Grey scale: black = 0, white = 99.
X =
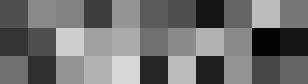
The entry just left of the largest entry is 69
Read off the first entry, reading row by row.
31
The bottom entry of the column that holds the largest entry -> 84
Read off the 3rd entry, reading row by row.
50
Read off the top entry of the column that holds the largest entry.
58
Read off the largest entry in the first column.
43
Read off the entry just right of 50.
24
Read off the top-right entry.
46
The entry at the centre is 43
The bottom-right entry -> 39

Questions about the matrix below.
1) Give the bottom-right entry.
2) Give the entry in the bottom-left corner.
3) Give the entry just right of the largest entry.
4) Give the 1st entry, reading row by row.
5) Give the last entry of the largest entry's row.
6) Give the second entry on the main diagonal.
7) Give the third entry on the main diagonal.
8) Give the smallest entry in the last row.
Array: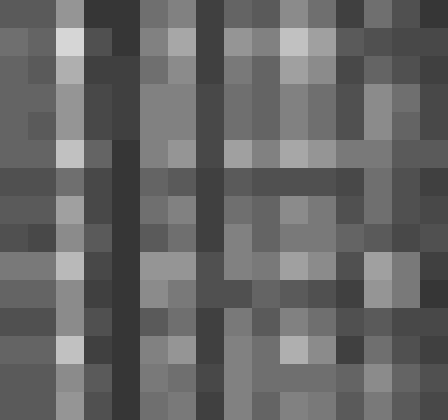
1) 28
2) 35
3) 31
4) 35
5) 28
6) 39
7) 68
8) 21

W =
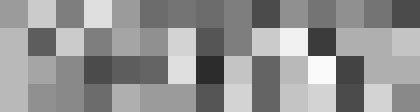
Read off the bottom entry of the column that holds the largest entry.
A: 82
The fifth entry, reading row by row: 60
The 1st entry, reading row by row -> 60
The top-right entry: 29
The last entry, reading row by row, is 53
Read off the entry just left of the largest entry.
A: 72
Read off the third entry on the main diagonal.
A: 53
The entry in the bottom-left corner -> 72
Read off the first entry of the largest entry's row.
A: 72
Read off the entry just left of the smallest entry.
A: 86
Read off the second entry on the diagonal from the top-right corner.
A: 68
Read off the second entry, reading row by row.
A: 79
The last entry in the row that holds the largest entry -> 68
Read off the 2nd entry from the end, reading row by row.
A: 82
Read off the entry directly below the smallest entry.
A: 33
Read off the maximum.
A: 97
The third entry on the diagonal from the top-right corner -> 26

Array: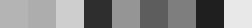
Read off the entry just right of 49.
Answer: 12
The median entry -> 58

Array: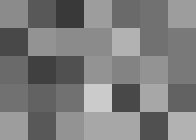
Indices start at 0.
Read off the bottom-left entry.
61
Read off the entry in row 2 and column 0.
41
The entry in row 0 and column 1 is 34
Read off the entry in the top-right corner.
61
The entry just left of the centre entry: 31
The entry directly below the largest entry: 65
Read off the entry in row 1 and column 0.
28
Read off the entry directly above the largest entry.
57
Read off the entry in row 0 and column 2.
22
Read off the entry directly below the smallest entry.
54

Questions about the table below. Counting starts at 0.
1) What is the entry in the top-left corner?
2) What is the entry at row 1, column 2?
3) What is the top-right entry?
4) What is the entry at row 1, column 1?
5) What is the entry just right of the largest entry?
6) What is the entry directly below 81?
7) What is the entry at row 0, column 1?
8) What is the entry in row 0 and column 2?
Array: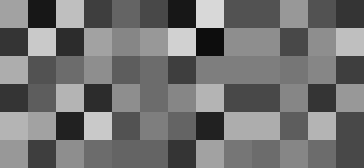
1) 63
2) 17
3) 20
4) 78
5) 32
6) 24
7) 9
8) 74

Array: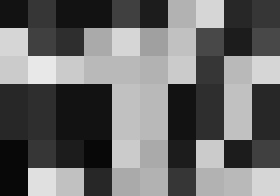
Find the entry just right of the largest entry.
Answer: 79
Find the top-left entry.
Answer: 7
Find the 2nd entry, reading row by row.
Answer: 21
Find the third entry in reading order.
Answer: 7
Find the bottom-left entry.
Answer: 3
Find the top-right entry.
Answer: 21
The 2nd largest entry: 87
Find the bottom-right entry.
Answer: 83
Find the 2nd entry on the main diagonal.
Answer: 25
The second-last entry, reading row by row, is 72
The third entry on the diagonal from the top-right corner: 21
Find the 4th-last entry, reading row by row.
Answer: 21

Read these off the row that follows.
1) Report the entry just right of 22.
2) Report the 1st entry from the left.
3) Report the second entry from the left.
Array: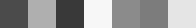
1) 96
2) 29
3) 68
